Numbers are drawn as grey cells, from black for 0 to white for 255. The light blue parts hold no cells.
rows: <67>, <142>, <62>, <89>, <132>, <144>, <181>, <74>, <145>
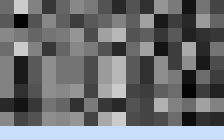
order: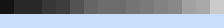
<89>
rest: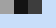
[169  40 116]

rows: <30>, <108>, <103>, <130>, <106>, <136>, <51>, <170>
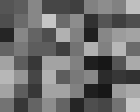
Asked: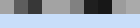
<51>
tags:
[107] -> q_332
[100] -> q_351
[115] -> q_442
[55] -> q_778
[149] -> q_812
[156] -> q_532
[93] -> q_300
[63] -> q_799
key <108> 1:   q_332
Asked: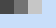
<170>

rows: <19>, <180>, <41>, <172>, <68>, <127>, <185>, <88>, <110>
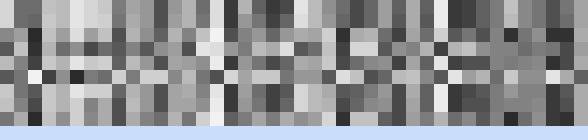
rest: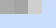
[ 49 171 179 109  65 164 109 207  88 117  80 130  49 117 143  49  49 171]
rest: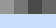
[171 164 200  73 109 136 143  65 164  96 228  65  80  80 130 123 130 136
  49  73 171]
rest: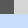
[186 171  88  96 123 151  73 171  96 235  57  73  88 123 151 130 130  57
  88 171]
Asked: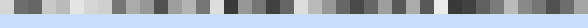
<180>
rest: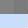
[130 136  49  73 171]
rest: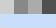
[171 130 109 179 117 207 242  96 123 164 123 171 143 158 213  49 193 193
  96  73 158 123 179 109 136  88 130  42 109 143  57  49 171]

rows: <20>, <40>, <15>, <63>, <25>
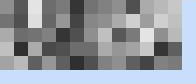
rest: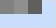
[ 68 129 122]
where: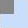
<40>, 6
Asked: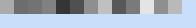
<15>
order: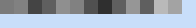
<25>
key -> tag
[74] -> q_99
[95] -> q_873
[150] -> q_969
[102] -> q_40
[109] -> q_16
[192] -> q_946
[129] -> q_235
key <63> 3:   q_99
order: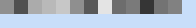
<20>

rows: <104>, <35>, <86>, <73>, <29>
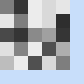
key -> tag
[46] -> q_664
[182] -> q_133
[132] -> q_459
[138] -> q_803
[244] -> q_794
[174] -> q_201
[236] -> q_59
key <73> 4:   q_201
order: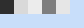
<35>
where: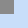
<86>, 2
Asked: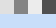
<73>
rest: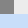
[ 80 174]
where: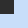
<35>, 4
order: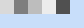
<29>

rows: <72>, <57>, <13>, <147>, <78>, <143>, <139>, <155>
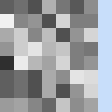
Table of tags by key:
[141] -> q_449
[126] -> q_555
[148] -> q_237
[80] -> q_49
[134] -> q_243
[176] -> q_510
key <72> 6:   q_449
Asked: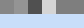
<57>
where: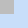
<13>, 3
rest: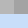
[213 126 148]
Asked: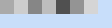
<13>
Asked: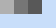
<72>

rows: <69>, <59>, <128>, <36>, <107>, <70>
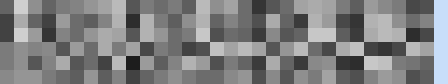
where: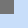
<107>, 29
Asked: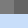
<107>
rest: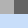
[131 108  80 171 100  59 178 155  72  53 178 186 143 108 131]

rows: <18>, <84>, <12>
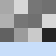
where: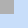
<84>, 0
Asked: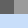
<12>
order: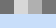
<84>

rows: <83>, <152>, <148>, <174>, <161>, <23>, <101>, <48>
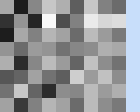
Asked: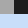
<83>
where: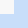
<152>, 3
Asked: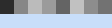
<161>
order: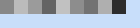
<161>
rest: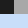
[129 181 162 107 187 155 121]

